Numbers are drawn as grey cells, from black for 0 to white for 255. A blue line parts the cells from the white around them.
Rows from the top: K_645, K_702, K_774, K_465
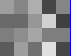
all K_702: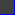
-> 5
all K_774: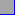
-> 3

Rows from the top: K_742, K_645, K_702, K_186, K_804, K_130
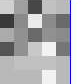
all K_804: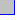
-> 2 3 4
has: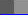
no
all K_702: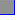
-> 2 4
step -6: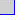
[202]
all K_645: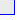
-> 3
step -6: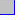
[187]
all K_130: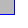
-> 1 2 3 5

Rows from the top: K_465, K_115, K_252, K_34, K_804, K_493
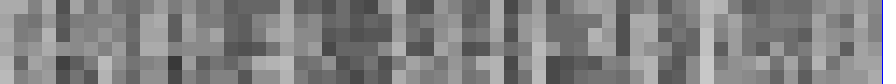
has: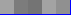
no
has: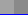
yes

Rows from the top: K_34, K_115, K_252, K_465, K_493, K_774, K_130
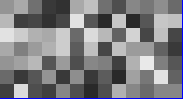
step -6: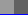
[149  92]
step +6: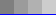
[133 161 183 211]
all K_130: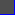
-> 3 6 8
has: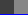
yes
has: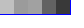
no

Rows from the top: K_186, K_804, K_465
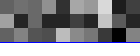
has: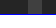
yes
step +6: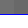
[118 111]
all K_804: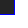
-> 2 4 5 7 10
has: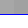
no
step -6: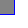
[125]
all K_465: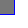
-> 7
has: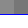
yes

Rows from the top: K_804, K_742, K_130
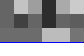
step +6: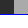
[ 51 176]
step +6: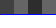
[ 71 107  51 107]
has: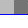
yes
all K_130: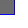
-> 1 2 3
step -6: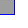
[152]
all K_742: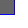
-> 1 3 5
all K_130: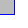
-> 4 5

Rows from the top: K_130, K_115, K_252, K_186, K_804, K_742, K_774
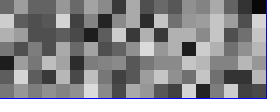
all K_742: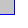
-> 12 15
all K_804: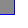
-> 9 12 13
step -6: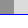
[138 213]
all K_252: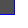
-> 3 4 17

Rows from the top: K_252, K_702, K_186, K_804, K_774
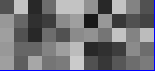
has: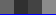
no
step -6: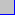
[189]
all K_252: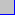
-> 2 5 6 9
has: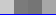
no
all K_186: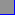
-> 7
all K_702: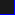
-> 7
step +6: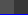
[87 61]

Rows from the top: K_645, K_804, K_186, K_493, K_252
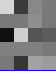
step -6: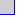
[200]
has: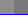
yes
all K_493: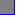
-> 1 2 3

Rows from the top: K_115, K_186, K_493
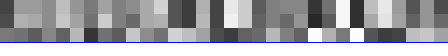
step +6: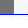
[120 252]
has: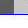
yes

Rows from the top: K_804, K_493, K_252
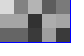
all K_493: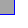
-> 1 2 5
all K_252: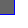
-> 1 2
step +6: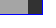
[171 171  56]
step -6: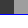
[ 52 152]
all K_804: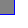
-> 2

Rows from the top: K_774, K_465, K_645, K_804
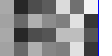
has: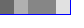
no
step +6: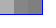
[182 140 133]
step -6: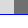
[213 106]
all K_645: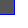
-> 4 7
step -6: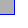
[170]

